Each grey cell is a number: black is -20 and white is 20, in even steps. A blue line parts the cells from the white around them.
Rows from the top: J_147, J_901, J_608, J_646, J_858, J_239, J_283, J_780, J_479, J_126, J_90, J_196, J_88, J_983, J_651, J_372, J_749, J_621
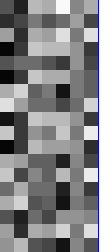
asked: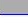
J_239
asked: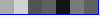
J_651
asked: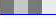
J_126
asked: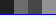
J_372
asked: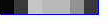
J_646
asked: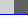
J_283
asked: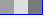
J_608

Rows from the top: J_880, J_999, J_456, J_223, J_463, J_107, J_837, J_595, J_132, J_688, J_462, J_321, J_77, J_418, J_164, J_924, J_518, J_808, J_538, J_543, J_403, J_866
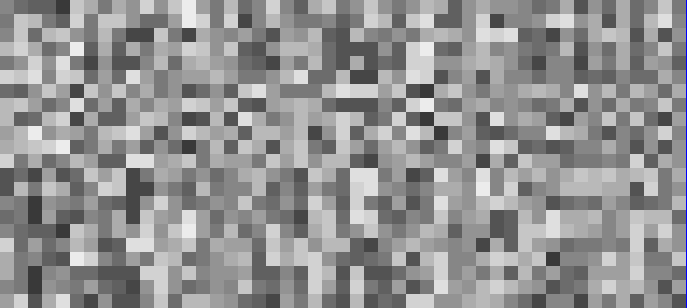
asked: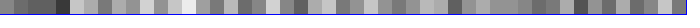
J_880
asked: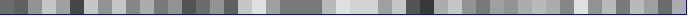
J_837
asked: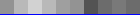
J_164

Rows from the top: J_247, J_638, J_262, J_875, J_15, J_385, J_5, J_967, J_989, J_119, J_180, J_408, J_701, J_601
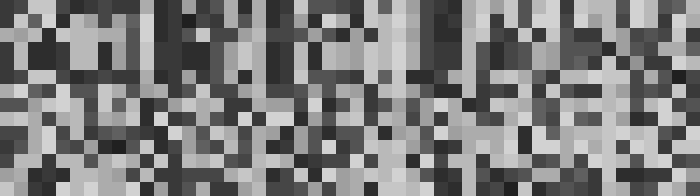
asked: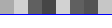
J_989
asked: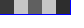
J_385
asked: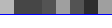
J_262
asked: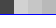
J_408
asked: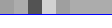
J_119

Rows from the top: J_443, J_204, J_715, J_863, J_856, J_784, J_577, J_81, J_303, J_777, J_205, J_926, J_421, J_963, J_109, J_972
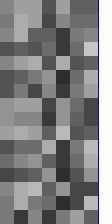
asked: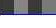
J_972
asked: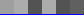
J_856
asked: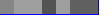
J_443
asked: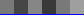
J_577
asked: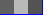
J_777

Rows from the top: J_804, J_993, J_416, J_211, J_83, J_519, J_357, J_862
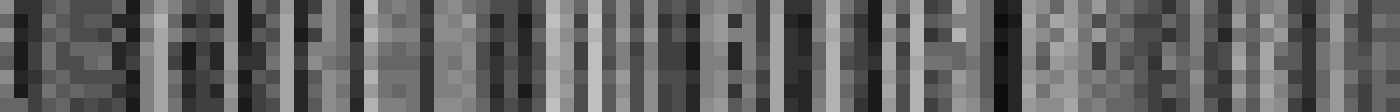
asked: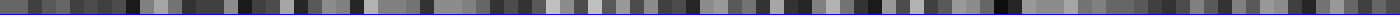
J_862
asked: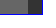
J_83

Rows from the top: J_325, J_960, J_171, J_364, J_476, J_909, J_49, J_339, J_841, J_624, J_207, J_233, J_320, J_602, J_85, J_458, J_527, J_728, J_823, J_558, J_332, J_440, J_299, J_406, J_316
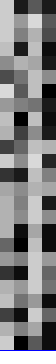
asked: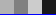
J_85
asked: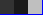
J_320
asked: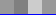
J_823
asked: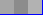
J_602
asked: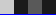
J_325

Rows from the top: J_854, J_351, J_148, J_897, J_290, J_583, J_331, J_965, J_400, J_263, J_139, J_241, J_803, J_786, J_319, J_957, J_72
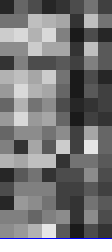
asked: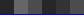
J_854
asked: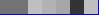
J_351
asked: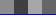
J_263

